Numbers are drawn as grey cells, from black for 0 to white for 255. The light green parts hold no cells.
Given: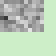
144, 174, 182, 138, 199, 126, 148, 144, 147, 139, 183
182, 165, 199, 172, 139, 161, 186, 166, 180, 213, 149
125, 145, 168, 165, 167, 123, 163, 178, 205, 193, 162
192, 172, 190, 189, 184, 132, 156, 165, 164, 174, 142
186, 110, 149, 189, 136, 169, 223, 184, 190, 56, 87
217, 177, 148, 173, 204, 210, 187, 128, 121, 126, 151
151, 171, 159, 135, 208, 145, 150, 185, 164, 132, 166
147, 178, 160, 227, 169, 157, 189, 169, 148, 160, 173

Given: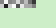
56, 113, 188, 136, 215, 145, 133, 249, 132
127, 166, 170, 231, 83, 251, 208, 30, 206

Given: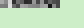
71, 78, 99, 53, 147, 72, 150, 47, 42, 95, 113, 49, 214, 140, 169
73, 139, 21, 166, 159, 129, 134, 139, 157, 163, 76, 108, 223, 122, 125

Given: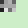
101, 177, 160, 57
166, 168, 168, 150
196, 112, 227, 30

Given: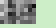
151, 133, 138, 164, 168, 135, 66, 175, 212
16, 67, 107, 132, 165, 72, 50, 161, 140
112, 44, 173, 122, 157, 106, 129, 177, 134
92, 88, 96, 82, 154, 54, 34, 143, 207
126, 118, 159, 128, 98, 78, 87, 134, 135
119, 96, 99, 102, 164, 70, 102, 140, 75

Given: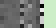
219, 87, 105, 88, 124, 145, 102, 100, 96, 97, 86
5, 83, 106, 154, 103, 50, 106, 92, 103, 105, 111
234, 97, 105, 118, 131, 145, 103, 103, 104, 96, 97
35, 99, 105, 106, 120, 50, 98, 101, 108, 104, 97
208, 70, 102, 112, 112, 126, 103, 105, 107, 94, 74
206, 79, 107, 88, 104, 159, 109, 105, 103, 100, 91
19, 93, 104, 168, 122, 34, 100, 102, 99, 102, 112
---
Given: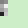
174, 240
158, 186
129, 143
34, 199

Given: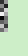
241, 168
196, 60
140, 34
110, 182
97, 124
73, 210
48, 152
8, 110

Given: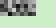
161, 175, 19, 100, 130, 72, 114, 44, 72
130, 86, 190, 114, 175, 114, 130, 161, 175
72, 60, 130, 206, 60, 145, 86, 145, 175
44, 100, 190, 86, 19, 100, 32, 161, 114

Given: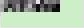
183, 125, 85, 97, 97, 55, 85, 141, 113, 227, 42, 141, 113, 125, 97
169, 55, 169, 69, 141, 55, 157, 141, 125, 15, 125, 55, 85, 15, 15
157, 113, 30, 85, 141, 42, 113, 183, 69, 15, 85, 30, 69, 42, 0

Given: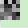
204, 6, 189, 20, 150
177, 82, 95, 164, 164
135, 52, 36, 164, 52
120, 120, 107, 67, 20
95, 150, 189, 67, 107

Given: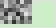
198, 89, 171, 50, 144, 89, 144, 131
171, 50, 171, 157, 34, 118, 226, 185
144, 198, 131, 157, 75, 211, 102, 102
131, 102, 63, 89, 118, 198, 185, 171
118, 144, 211, 118, 185, 63, 157, 89
89, 211, 144, 118, 157, 102, 131, 171

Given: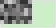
202, 107, 64, 163, 94, 150, 79, 163
178, 39, 107, 64, 135, 94, 79, 64
150, 94, 94, 119, 135, 94, 190, 119
107, 150, 107, 119, 119, 135, 190, 119
79, 163, 202, 163, 107, 51, 51, 163
39, 119, 39, 64, 107, 79, 79, 64

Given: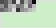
143, 92, 173, 188, 117, 130, 204, 105, 188
105, 130, 158, 220, 53, 143, 158, 188, 204
79, 92, 143, 65, 220, 79, 173, 130, 10

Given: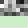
253, 209, 118, 197, 131, 156, 182
144, 74, 102, 62, 102, 169, 131
118, 156, 144, 182, 224, 62, 86
74, 224, 169, 209, 47, 20, 118
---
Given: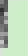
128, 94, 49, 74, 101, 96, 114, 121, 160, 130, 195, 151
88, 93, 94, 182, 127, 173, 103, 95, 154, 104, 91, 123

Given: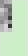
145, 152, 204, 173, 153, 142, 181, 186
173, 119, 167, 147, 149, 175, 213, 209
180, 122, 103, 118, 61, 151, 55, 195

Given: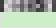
61, 64, 56
184, 219, 199
210, 181, 213
159, 138, 155
192, 134, 180
112, 98, 104
170, 144, 167
113, 74, 106
117, 115, 121
47, 158, 66
87, 58, 77
150, 127, 144
183, 216, 195
78, 70, 72

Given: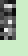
76, 66, 45, 73, 65, 119, 60, 17, 96, 14
48, 203, 82, 28, 93, 94, 79, 241, 103, 138
18, 221, 100, 53, 116, 232, 104, 160, 150, 33
23, 127, 9, 12, 83, 94, 54, 115, 93, 81

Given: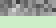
128, 107, 127, 149
107, 134, 124, 130
91, 98, 170, 178
158, 138, 209, 180
58, 196, 164, 160
122, 136, 140, 168
98, 103, 173, 148
148, 150, 130, 144
124, 115, 156, 165
159, 87, 118, 123
163, 110, 150, 157
88, 161, 103, 158
152, 121, 142, 167
159, 162, 73, 182

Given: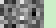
222, 91, 58, 72, 196, 138, 202
57, 146, 132, 132, 83, 163, 51
88, 127, 57, 106, 105, 90, 83
47, 108, 144, 168, 94, 139, 22
147, 156, 116, 118, 150, 108, 151
226, 101, 172, 126, 237, 71, 195
138, 113, 186, 161, 157, 91, 136
122, 150, 133, 112, 127, 126, 94
60, 138, 48, 2, 92, 169, 81
97, 94, 148, 179, 129, 79, 77
137, 98, 118, 93, 105, 128, 139

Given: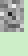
140, 117, 158, 227, 136, 184, 169, 167
158, 108, 142, 166, 166, 118, 142, 131
179, 190, 153, 32, 159, 158, 98, 151
111, 236, 139, 146, 87, 174, 89, 140
128, 164, 175, 179, 196, 159, 107, 187
177, 185, 130, 157, 151, 169, 209, 136

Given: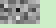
155, 68, 115, 149, 93, 163
170, 209, 71, 169, 98, 141
107, 148, 100, 125, 169, 193
109, 151, 156, 156, 132, 154
158, 180, 22, 152, 223, 109
84, 156, 173, 142, 121, 122
115, 187, 185, 97, 83, 138
166, 139, 112, 183, 148, 136
173, 141, 73, 166, 158, 139
191, 133, 178, 157, 120, 179
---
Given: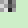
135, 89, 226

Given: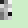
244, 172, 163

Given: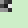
45, 25, 151

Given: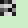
210, 206, 118, 36

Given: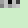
61, 188

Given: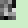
21, 67, 177, 97

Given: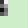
241, 112

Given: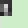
51, 212, 101
